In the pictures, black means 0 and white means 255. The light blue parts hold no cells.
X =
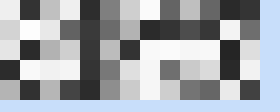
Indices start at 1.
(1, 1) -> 239
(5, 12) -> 234
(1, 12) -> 42
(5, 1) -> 180
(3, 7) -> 51
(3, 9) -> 250
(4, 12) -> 41
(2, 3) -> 232
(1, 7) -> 207
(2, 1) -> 211
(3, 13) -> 222
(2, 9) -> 52
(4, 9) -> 111
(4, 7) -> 223
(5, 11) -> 102
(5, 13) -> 65
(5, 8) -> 246
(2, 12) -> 243
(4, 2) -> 249
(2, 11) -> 55

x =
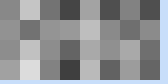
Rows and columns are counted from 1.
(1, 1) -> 136
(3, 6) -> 144
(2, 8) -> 139
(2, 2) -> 114
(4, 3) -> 130
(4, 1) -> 161
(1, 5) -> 163
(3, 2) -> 193
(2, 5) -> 190
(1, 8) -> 79

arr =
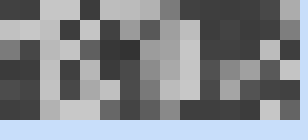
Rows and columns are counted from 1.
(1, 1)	65
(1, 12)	61
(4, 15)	196
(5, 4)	72
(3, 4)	196
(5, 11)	73
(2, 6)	65
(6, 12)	65
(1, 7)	187
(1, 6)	189
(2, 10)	189
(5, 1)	76
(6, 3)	178
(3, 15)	62
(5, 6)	192
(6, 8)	93
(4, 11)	81
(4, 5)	183
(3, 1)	123
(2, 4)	61
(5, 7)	75
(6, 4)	200
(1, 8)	178
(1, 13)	62

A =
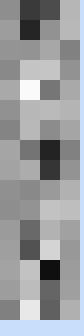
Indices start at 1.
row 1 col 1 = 142
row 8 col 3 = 35
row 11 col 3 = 194
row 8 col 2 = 116
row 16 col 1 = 128
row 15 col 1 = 157
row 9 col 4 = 147
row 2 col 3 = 146
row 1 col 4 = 182
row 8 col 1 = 165
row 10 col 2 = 137
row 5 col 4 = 169
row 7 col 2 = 184
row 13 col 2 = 82
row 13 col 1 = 159
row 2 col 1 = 157
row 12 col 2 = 105
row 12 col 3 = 178
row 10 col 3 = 154

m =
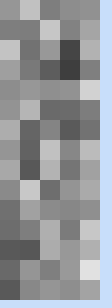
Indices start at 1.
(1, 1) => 150
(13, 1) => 89
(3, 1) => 195
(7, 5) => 114
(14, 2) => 149
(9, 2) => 88
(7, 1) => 173
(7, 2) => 101
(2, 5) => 165
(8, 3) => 193
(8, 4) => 135
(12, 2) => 126
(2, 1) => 126
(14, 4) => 153
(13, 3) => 172
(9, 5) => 161
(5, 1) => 141
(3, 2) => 114
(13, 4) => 152
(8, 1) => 149

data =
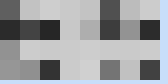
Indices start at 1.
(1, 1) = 95
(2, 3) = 38
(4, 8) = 65
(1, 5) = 195
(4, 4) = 203
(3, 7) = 202
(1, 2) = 194
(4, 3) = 51
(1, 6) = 80
